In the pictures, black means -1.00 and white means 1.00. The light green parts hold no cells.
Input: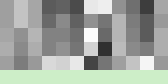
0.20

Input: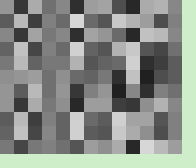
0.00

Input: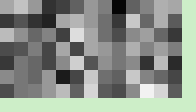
-0.29

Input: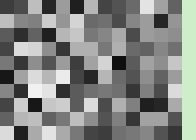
0.17

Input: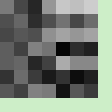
-0.15
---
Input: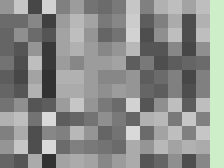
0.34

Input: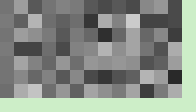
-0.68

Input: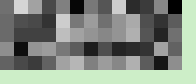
-0.23

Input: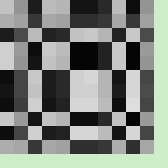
-0.46

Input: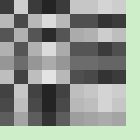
0.55
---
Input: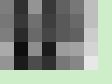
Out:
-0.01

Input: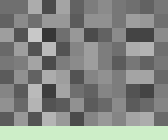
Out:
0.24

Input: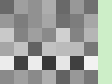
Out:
0.58

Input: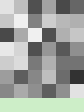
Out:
-0.43

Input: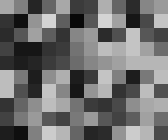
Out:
-0.66

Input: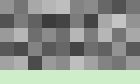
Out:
0.21

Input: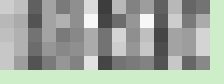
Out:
0.50
